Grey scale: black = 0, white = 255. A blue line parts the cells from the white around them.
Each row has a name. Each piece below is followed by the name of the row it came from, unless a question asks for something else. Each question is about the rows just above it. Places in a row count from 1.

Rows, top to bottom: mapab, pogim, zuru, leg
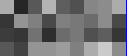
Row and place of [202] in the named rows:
leg, 8
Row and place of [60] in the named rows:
zuru, 1
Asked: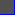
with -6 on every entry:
[74]
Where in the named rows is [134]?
mapab, 7

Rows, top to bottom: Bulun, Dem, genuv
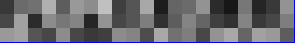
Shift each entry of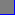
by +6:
[132]
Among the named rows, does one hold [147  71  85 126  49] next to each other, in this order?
yes
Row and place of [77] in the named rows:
genuv, 11
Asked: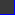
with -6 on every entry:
[51]

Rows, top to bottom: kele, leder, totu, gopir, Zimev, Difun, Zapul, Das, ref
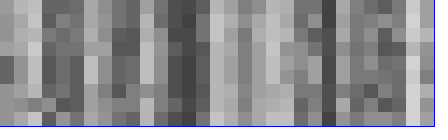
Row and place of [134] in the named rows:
Zapul, 18
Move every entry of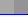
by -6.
[162 142]
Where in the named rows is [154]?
kele, 1
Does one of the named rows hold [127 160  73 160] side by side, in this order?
yes
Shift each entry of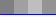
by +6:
[133 166 196 154]
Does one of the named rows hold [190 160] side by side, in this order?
yes

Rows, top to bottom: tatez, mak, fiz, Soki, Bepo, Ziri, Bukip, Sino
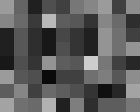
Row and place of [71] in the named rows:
fiz, 5
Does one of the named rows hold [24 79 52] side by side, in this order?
yes
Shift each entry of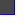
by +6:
[77]
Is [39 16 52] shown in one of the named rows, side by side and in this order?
no
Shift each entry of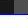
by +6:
[30 85]
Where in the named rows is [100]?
tatez, 2

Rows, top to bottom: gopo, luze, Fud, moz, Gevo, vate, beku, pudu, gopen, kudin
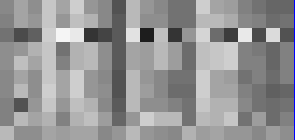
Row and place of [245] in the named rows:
Fud, 5
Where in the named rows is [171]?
luze, 17
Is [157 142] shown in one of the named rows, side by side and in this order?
yes
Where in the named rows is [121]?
moz, 19
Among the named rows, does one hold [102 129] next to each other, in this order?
yes

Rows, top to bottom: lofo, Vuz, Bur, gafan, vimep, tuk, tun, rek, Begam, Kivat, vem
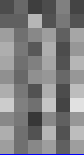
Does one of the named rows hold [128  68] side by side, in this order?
yes
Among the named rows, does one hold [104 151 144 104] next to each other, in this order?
no
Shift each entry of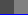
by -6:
[ 70 122]
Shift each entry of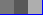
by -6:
[114  82 168]
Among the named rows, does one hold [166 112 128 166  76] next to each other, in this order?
no
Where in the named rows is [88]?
gafan, 3

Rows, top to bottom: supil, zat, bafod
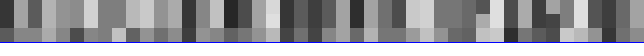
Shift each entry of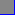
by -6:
[128]
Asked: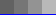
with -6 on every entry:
[ 92 112 141 179]
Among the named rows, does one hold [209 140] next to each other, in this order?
no
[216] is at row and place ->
supil, 20
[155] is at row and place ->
bafod, 30
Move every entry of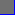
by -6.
[106]

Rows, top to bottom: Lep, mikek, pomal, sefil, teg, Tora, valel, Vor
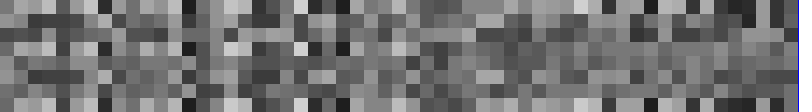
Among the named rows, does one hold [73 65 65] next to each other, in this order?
no
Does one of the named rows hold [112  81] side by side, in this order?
yes
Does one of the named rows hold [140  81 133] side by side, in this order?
yes
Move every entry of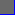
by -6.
[99]
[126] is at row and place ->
sefil, 57
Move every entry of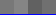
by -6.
[114 127  91 106]

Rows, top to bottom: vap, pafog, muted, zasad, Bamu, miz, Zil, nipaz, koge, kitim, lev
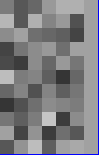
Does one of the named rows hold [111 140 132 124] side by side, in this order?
yes
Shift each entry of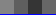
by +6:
[138 101  59 109]
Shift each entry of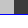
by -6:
[191  54]
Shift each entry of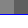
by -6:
[126  89]
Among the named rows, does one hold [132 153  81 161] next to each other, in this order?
yes
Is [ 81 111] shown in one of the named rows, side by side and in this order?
yes

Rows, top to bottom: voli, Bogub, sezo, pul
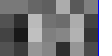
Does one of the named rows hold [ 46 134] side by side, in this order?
no
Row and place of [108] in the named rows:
Bogub, 5

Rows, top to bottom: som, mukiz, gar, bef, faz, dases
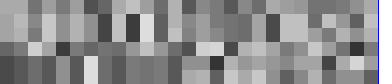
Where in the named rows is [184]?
mukiz, 2
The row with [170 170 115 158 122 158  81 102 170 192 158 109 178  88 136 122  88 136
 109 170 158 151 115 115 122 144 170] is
som
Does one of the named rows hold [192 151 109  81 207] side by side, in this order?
yes
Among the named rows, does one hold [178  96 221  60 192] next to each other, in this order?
no
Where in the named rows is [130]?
gar, 14
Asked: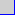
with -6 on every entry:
[201]

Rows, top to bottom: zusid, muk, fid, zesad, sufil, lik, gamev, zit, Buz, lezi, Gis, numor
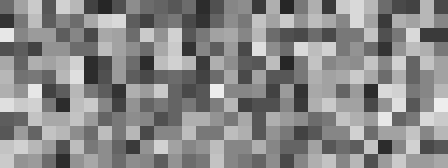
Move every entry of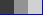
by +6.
[ 64 153 215]
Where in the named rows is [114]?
lik, 2
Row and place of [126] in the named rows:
zit, 16

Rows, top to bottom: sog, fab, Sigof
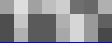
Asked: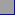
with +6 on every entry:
[167]
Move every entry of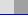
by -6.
[216 155]
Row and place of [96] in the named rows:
fab, 8
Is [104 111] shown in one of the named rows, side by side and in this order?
no
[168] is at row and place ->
Sigof, 5
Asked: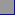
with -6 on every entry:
[147]

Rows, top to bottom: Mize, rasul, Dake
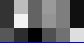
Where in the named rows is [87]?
Dake, 1
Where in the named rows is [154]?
Mize, 4
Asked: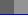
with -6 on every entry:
[ 93 142]

